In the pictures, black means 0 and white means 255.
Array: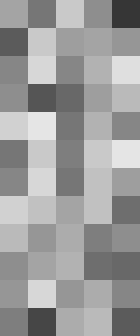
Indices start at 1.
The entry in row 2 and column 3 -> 158
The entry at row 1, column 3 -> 201
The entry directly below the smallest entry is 150
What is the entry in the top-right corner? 54
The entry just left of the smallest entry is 142
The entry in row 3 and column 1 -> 134
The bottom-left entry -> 126
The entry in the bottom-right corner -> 91
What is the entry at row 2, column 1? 91
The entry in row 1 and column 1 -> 164
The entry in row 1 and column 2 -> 118

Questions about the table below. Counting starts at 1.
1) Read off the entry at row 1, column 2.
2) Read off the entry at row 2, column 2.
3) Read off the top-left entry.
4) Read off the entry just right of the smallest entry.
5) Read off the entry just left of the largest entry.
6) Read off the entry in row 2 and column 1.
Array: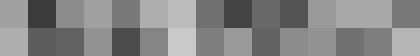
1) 60
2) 92
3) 160
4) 139
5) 133
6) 174

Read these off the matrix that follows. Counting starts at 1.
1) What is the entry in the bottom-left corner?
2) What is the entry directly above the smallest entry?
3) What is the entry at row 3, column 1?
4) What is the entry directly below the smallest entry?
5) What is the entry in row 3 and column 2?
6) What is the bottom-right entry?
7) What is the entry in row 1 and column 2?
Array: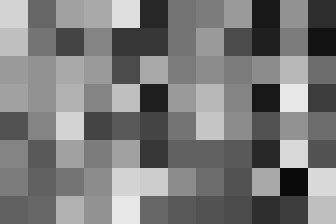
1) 97
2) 217
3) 154
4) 60
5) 146
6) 191
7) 103

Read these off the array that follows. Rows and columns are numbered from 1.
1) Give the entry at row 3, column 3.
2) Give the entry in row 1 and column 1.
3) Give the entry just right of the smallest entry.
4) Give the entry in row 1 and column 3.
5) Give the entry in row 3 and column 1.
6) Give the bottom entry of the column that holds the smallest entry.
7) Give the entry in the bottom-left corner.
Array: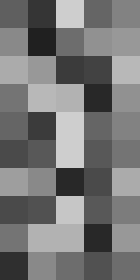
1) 59
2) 95
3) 109
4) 206
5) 171
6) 137
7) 47

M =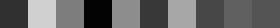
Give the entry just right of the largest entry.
125
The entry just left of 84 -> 96
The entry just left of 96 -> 71

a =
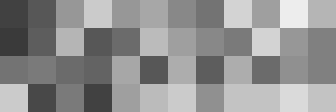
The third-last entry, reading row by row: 195
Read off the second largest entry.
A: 218
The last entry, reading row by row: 195
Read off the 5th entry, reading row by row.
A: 151
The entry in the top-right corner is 181
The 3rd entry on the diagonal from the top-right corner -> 107
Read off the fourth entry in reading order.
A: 203
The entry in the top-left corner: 65
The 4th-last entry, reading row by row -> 195
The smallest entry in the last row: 65
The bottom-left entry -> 203

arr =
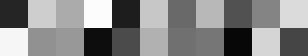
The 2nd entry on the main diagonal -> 145
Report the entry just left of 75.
13
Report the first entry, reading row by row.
37
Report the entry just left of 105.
199
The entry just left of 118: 112
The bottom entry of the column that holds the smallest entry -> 7
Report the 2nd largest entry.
246

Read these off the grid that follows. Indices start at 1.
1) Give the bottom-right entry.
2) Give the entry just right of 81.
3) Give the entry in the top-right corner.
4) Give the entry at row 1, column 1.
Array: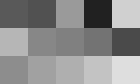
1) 222
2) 154
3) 208
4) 89

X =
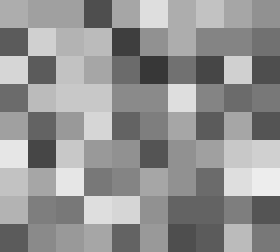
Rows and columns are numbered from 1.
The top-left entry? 173
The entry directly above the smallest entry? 145
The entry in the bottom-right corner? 120
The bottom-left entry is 91
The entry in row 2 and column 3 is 179
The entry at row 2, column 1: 91
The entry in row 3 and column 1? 214
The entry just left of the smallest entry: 107
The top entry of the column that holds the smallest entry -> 222
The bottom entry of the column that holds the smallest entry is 153
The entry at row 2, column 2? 208
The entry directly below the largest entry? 84
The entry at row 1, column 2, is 160
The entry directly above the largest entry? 208
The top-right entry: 145
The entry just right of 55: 113
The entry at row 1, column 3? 160
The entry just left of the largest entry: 222

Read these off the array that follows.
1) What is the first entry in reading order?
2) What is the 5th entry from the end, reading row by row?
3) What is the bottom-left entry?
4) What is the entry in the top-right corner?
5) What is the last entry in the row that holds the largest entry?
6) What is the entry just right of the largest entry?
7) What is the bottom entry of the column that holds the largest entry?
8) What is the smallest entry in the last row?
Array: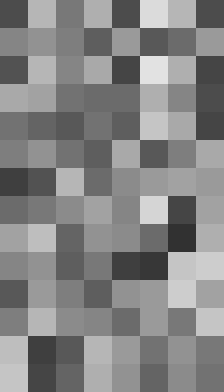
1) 76
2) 175
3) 197
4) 76
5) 69
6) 175
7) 100
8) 69

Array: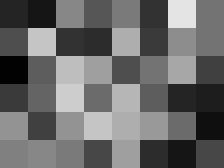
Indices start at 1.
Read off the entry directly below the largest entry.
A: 141
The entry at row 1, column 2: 21
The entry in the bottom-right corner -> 71
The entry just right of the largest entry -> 115
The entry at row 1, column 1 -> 36
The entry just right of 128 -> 135
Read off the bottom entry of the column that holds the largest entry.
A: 21
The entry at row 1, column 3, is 135
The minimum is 2
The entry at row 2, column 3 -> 50
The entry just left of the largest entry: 50
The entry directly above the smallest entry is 78
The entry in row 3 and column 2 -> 93
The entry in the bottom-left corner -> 128

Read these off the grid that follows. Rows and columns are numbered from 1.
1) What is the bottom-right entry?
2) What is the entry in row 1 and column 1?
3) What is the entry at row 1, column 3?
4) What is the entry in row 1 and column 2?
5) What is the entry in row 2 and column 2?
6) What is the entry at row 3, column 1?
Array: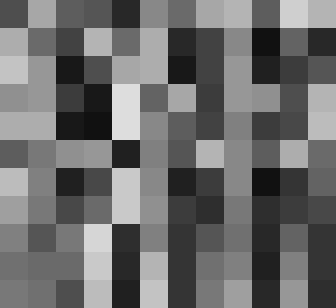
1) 46
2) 78
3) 93
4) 167
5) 106
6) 195
